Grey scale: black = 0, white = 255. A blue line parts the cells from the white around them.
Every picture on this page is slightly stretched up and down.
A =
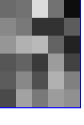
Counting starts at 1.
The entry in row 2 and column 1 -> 136
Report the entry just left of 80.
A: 136
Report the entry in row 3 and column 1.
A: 150
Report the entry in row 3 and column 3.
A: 185
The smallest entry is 13
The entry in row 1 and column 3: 220
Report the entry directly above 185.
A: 50
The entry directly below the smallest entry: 92
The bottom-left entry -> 74

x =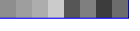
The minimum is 60
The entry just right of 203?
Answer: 86

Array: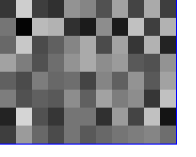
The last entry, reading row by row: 110
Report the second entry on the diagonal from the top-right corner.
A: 62
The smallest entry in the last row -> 62
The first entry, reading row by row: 54
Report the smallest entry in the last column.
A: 20
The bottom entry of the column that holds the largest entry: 155
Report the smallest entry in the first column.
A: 35
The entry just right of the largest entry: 81
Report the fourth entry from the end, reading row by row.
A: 117
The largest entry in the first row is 206
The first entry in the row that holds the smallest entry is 117
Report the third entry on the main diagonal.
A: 75
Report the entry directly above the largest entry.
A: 81
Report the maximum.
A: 213
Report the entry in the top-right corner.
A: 62
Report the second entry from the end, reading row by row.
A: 133
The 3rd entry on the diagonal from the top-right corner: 54
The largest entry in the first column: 162
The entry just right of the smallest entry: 186
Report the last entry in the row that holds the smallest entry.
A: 178
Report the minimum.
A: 4

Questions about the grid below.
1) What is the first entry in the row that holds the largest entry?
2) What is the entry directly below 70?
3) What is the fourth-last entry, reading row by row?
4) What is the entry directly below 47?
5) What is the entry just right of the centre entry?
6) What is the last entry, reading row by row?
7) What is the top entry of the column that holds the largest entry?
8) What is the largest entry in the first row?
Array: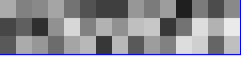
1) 70
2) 89
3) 221
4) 151
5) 191
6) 191
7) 137
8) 171

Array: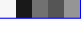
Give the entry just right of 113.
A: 85
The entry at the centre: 113
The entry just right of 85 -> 149

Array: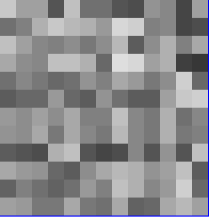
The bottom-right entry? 160
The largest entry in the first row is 200
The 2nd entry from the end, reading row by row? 184
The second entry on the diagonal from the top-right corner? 69
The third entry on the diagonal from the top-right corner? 176
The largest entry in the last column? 207
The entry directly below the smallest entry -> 104
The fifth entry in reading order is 192
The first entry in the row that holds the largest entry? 168
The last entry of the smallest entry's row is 55
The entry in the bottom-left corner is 160
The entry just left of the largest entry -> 104
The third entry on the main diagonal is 135
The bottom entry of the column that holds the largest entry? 168
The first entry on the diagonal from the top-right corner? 160
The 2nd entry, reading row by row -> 160
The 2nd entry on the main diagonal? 128
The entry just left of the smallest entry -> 63
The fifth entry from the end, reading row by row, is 98
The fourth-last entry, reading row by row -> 104
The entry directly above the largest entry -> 184

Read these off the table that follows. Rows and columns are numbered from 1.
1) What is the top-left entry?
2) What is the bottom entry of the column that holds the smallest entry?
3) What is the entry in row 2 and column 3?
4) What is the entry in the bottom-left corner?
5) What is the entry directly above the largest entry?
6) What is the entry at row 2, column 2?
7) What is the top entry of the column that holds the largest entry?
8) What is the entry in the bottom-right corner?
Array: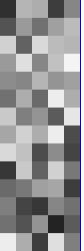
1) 48
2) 223
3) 113
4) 237
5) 181
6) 154
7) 134
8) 127
